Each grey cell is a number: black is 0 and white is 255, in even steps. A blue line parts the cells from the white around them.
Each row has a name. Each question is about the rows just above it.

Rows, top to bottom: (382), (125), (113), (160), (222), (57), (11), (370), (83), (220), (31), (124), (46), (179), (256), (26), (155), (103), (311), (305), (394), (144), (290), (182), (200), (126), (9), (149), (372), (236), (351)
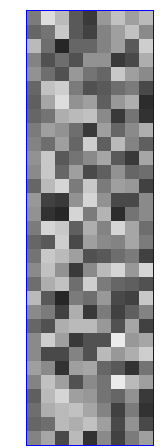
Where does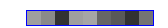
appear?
(126)
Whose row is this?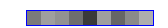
(83)
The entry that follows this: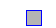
[44]
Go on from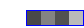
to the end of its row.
[152, 174, 206]

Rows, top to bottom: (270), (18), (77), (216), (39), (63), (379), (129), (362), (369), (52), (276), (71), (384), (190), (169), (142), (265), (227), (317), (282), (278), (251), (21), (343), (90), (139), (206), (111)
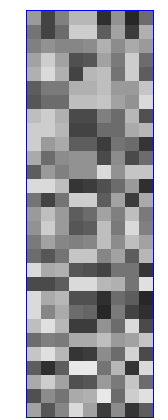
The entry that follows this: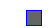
[39]
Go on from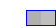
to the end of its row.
[154, 154, 197]
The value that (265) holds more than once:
[197]
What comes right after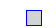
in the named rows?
[74]

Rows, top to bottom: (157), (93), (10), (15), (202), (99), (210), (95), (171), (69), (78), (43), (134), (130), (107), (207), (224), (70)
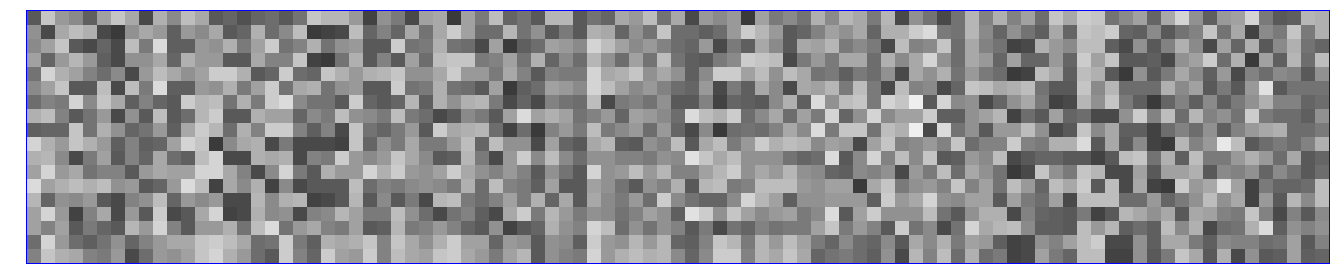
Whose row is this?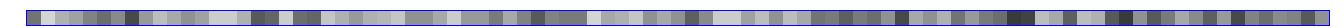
(202)
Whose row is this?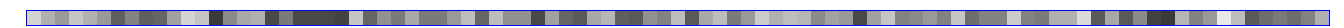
(69)
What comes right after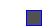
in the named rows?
[101]

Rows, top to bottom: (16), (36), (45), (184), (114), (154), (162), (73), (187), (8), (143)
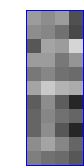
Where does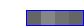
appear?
(73)
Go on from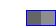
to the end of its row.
[87, 38]
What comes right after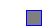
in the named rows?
[113]
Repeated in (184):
[156]
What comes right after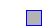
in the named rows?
[171]
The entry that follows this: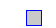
[179]
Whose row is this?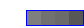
(143)

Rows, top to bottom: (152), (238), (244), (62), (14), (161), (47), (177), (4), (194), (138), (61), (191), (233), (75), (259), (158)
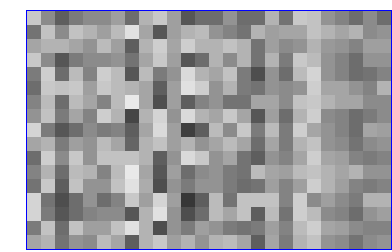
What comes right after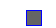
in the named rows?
[179]
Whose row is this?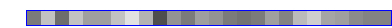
(259)
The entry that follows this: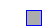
[78]
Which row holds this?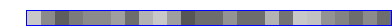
(152)
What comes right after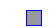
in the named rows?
[147]

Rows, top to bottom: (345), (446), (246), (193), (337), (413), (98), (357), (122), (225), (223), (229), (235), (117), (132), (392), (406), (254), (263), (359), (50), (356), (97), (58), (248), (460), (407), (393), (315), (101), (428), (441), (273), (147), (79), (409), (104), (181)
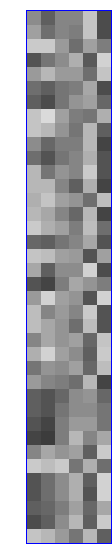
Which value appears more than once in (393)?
[103]
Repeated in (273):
[202]
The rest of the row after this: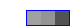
[210]
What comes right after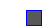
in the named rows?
[210]

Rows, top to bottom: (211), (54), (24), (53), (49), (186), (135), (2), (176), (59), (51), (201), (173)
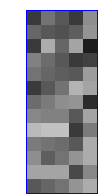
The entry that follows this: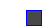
[135]
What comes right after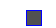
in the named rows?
[94]
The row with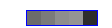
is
(135)
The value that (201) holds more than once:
[164]
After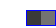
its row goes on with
[88, 58, 142]
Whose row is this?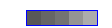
(173)
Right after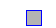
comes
[164]

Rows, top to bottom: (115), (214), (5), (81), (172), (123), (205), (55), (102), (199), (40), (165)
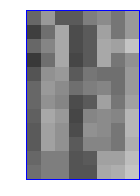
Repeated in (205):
[161]
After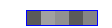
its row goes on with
[133, 118, 174]
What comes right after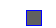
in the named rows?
[168]
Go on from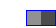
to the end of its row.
[145, 139, 118, 182]
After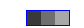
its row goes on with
[70, 90, 168, 118, 145]

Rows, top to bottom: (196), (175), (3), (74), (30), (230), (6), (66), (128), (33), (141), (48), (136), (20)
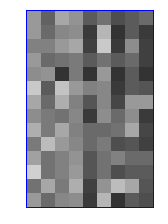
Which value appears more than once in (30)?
[51]
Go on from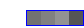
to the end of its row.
[114, 129, 106, 106]
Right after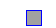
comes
[114]
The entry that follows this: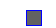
[167]

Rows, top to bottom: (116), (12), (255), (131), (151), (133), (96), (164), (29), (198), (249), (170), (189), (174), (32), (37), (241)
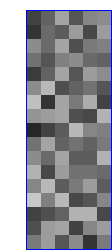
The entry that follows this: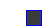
[98]
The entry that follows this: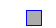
[66]
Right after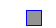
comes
[156]

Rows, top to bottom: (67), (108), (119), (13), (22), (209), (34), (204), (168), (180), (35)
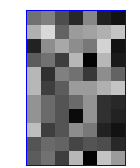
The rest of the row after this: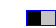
[155]
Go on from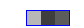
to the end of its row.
[155, 155, 176, 196]
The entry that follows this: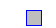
[62]
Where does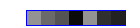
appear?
(204)
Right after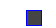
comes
[84]
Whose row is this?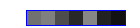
(67)
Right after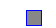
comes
[34]

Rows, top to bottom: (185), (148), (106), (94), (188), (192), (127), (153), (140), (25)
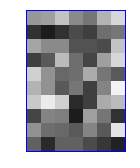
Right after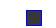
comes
[34]
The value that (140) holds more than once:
[89]
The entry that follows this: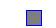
[28]
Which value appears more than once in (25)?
[97]
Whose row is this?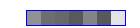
(140)

